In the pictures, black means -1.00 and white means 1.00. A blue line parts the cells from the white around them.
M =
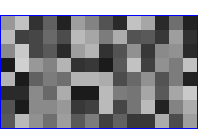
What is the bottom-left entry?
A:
-0.30
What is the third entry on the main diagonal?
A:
-0.45
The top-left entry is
0.19
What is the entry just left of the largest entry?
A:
-0.79
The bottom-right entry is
0.24
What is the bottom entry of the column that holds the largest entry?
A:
0.46
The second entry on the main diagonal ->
-0.50
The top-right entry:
-0.73
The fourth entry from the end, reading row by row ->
-0.56
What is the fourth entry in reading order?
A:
-0.24
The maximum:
0.63
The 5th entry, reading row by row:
-0.73
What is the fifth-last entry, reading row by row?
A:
-0.56
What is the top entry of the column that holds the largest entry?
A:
0.52
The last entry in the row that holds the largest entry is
0.52
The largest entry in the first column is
0.46
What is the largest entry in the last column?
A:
0.58
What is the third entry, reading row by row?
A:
-0.61
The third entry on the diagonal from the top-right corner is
0.08
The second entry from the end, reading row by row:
-0.40
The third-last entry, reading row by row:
0.35

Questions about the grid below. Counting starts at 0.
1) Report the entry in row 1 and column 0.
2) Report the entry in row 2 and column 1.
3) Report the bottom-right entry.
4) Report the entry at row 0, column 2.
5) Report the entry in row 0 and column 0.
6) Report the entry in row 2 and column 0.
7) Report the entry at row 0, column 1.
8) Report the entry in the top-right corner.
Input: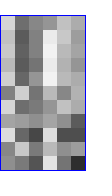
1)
0.51
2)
-0.24
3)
-0.64
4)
0.06
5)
0.67
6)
0.57
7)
-0.14
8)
0.35

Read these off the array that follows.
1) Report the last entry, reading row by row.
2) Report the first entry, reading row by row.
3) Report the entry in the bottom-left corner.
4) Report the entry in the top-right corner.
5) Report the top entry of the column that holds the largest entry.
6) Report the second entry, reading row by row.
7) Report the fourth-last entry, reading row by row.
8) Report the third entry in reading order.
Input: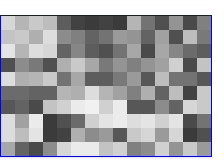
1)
0.21
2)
0.68
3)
0.31
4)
0.00
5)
-0.54
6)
0.42
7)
0.63
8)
0.58

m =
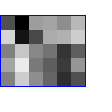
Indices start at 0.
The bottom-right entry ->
-0.37
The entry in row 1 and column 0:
0.67
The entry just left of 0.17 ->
-0.54
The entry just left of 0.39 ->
0.34
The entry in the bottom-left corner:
0.01
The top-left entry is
-0.37
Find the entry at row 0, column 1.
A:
-1.00
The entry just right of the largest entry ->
-0.05
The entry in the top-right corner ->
0.44
